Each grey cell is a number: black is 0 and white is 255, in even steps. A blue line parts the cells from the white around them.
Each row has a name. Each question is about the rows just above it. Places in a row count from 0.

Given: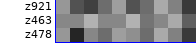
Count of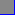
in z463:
5
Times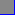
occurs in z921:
0

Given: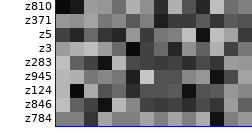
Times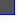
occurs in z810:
1
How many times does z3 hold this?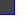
2
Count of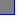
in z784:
7
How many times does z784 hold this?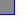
0
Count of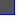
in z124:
4

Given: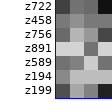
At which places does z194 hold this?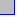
1 2 3
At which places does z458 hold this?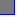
0 2 3
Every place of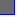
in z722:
2
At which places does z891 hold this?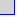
0 1 3
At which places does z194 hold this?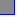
0
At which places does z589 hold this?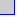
2
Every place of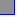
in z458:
1

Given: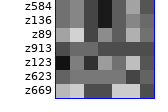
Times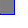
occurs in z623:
0
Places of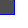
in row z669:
2 3 6
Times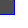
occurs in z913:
5
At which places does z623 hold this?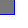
1 2 3 4
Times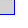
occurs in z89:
1
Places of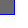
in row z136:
6
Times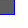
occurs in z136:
1

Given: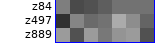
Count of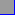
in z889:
3
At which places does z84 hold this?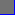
4 5 6

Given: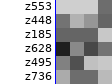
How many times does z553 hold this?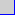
3
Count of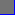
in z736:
0
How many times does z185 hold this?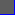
0

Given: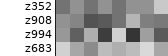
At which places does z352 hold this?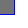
0 2 4
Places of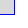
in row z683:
6
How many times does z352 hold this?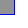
4
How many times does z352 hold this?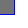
3
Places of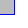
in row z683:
3 5
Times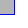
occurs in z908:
1
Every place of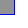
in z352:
1 3 5 6

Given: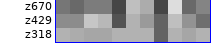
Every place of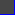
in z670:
4 7
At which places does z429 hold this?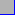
5
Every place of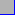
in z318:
0 4 5 6 8 10
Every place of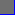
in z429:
10
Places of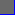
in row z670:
1 9
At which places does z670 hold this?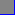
10

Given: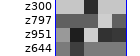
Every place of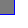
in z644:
0 2 3 4
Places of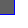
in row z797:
0 1 2 4
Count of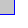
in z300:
4
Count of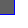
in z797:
4
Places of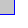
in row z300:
0 1 3 4
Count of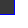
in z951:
1
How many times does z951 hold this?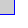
1

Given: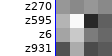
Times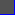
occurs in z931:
1
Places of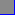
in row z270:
1 3

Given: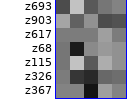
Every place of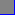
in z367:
0 1 4
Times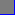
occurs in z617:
4
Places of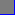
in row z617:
0 1 2 4
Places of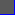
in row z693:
2
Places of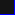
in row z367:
2

